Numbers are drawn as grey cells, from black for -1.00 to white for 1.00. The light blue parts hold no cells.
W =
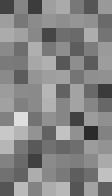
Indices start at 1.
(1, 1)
-0.48
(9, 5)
0.05
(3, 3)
0.07
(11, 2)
-0.06
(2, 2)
-0.06
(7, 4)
0.43
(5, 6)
0.11
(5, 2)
-0.05
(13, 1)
-0.11
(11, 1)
0.43
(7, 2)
0.09
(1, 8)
0.20
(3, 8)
-0.09
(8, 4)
0.40
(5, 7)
-0.29
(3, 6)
-0.17
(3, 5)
-0.14
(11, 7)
0.22
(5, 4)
0.38
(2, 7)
0.13
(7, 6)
0.28
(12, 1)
0.02
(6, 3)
0.17
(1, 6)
-0.06
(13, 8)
0.51
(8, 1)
0.26
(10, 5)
0.52
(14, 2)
0.46
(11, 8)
0.15
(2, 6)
0.17
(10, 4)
-0.23
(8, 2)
0.00

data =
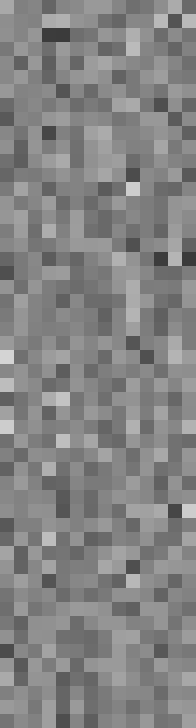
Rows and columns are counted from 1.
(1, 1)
0.32
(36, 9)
0.15
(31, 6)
0.09
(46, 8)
-0.03
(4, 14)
0.02
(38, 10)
-0.19
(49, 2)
-0.21
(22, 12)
-0.11
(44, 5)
0.12
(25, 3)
-0.04
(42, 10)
0.44
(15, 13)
0.16
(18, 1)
0.06
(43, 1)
-0.09
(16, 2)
0.26
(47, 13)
-0.01
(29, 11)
-0.05
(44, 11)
0.18
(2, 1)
0.11
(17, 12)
-0.21
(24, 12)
-0.22
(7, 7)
-0.17
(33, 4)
0.09
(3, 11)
0.14
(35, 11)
0.05
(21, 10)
0.36
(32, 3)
-0.02
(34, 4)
0.37
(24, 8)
-0.17
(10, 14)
-0.25
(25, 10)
-0.33
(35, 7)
-0.04
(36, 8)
0.04
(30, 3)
0.16
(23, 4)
-0.05
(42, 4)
-0.34
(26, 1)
0.66
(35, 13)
0.15
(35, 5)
-0.20

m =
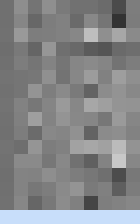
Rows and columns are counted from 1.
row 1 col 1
-0.12
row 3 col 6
0.06
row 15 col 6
0.00
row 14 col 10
-0.03
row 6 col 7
0.22
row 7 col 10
0.07
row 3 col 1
-0.11
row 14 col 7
-0.04
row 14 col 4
-0.02
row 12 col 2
0.08
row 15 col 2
0.06
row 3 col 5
0.01
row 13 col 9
-0.40
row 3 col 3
-0.02
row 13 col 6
-0.02
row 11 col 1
-0.10
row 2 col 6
-0.17
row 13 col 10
-0.06
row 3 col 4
-0.01
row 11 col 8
0.26
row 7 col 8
0.10
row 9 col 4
0.03
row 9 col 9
0.21
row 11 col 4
-0.02
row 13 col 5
0.04
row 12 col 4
-0.07
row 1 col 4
0.12
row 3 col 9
0.31
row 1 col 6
-0.11
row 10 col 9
0.11
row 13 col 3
0.02
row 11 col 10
0.15
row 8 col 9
0.16
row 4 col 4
0.18

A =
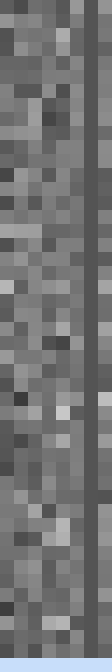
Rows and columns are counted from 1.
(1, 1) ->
-0.27
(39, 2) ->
-0.39
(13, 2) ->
0.18
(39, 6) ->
-0.12
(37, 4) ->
-0.35
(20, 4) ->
-0.18
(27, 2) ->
0.15
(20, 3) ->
0.06
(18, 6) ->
-0.01
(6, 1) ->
-0.16
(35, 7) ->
-0.34
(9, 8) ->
0.10
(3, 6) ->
-0.19
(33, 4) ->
-0.10
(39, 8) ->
0.17
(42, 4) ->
-0.26
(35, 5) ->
-0.13
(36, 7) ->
-0.34
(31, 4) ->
-0.17
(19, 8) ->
-0.28
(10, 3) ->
0.16
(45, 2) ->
-0.08
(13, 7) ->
-0.34
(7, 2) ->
-0.32
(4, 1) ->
-0.34
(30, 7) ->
-0.34
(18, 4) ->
-0.31
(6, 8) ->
0.00
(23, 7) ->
-0.34
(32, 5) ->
0.31
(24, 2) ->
-0.24
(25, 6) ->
0.16
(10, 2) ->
0.14
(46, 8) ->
-0.11
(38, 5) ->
0.42
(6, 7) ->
-0.34
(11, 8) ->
0.09
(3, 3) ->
-0.09

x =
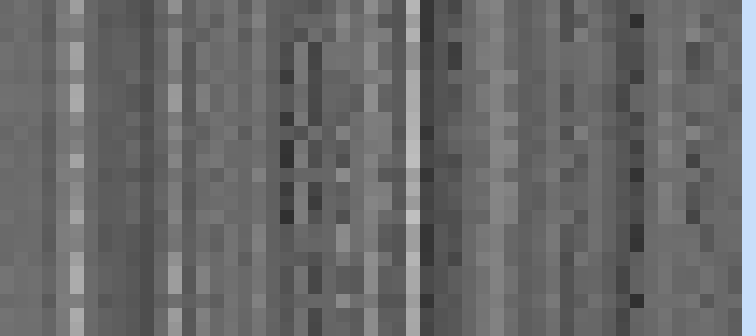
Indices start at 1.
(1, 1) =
-0.18
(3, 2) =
-0.13
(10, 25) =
0.00
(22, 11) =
-0.39
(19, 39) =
-0.20
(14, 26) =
-0.14
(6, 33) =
-0.21
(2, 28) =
-0.32
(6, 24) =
-0.23
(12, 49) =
-0.08
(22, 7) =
-0.16
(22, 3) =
-0.14
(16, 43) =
-0.13
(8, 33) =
-0.35
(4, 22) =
-0.05
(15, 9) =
-0.26
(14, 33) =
-0.28
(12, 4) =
-0.25
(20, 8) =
-0.23
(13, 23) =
-0.20
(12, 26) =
-0.12
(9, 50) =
-0.31
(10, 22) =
-0.36
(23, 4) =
-0.20
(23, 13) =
0.22
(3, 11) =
-0.37
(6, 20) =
-0.26
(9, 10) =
-0.19
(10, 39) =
-0.21
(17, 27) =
-0.02
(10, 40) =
-0.10
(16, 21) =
-0.62
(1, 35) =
-0.02
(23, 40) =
-0.13
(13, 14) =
-0.25
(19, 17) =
-0.09
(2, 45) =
-0.34
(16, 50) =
-0.46
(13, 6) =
-0.01
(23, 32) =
-0.34

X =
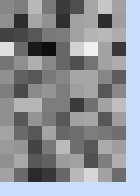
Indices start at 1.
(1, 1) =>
0.06
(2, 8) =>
-0.65
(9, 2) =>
-0.31
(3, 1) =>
-0.48
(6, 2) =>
-0.25
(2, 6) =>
0.26
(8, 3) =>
0.42
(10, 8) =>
-0.07
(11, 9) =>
0.24
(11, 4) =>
-0.05
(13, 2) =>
-0.17
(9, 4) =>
-0.05
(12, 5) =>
0.22
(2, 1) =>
0.13
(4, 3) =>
-0.81
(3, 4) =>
-0.05
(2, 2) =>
-0.65
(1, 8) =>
0.55
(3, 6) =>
0.26
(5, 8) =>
0.27
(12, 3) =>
-0.32
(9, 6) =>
0.26
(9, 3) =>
0.16
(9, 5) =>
-0.32
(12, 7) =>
-0.37
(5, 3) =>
0.37
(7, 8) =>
-0.32
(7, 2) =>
-0.42
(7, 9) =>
0.07
